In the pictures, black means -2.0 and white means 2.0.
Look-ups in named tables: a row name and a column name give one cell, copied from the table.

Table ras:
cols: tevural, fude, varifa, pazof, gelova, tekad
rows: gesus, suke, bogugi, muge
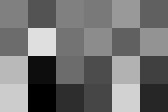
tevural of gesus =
0.0
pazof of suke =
0.2
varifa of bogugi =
-0.3
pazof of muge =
-0.9
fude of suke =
1.5
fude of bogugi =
-1.8
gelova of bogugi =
0.8
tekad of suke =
0.3
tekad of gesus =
-0.5
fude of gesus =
-0.7
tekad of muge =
-1.4
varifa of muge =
-1.3
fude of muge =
-2.0
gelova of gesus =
0.4
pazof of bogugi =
-0.8

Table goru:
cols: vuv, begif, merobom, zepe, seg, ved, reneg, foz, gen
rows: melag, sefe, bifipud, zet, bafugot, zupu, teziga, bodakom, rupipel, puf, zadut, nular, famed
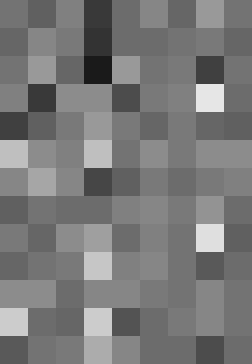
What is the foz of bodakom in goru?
0.3
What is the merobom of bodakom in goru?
-0.3
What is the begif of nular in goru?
-0.3
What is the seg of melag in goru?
-0.3
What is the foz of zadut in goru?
0.1
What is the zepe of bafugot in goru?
0.4
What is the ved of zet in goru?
-0.1
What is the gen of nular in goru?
-0.2
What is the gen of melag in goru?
-0.2
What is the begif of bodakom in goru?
-0.2
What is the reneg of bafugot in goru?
-0.1
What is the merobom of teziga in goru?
0.1
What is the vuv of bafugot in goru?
-1.0
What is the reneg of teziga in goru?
-0.3
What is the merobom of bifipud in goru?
-0.4
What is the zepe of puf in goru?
1.1
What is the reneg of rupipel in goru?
-0.2
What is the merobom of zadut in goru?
-0.3
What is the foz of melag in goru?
0.4

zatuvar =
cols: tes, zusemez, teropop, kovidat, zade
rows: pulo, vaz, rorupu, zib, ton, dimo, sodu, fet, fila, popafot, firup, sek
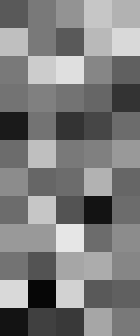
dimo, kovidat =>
0.0
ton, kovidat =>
-0.9
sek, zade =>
-0.1
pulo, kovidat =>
1.1
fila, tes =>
0.4
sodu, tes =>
0.2
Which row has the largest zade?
vaz

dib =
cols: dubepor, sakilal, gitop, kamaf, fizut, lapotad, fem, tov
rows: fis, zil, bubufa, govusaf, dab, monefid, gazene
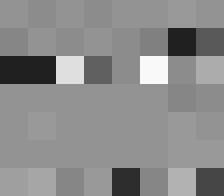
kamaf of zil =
0.3
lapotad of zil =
0.0
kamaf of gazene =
0.4
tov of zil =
-0.6
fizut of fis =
0.3
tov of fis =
0.3
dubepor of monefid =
0.3
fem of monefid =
0.4
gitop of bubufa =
1.5
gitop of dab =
0.3
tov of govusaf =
0.2
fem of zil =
-1.5
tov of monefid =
0.4
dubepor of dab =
0.3
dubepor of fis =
0.3
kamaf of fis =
0.2
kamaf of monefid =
0.3
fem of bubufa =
0.2
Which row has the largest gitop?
bubufa

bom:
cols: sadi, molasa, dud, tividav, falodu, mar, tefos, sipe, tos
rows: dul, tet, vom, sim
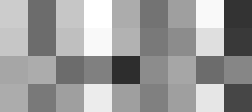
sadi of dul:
1.2
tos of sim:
-0.9
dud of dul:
1.1
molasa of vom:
0.7
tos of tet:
-1.1
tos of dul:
-1.2
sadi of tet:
1.1
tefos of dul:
0.5
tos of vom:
0.1
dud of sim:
0.5
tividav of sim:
1.7
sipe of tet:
1.5
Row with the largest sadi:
dul

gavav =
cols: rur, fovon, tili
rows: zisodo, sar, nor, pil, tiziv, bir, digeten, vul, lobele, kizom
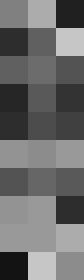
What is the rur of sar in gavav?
-1.3
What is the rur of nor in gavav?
-0.5
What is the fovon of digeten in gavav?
-0.4
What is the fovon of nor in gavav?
-0.3
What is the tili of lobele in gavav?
0.7
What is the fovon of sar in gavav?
-0.5
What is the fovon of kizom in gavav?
1.1
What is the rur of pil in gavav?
-1.4
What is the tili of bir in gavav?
0.4
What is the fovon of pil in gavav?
-0.6
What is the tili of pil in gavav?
-1.2
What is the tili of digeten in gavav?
-0.6
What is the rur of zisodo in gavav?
0.0
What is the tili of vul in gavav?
-1.3
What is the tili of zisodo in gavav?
-1.5
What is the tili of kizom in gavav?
0.2
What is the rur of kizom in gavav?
-1.7
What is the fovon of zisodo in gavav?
0.7
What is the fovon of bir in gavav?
0.2
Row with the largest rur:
lobele

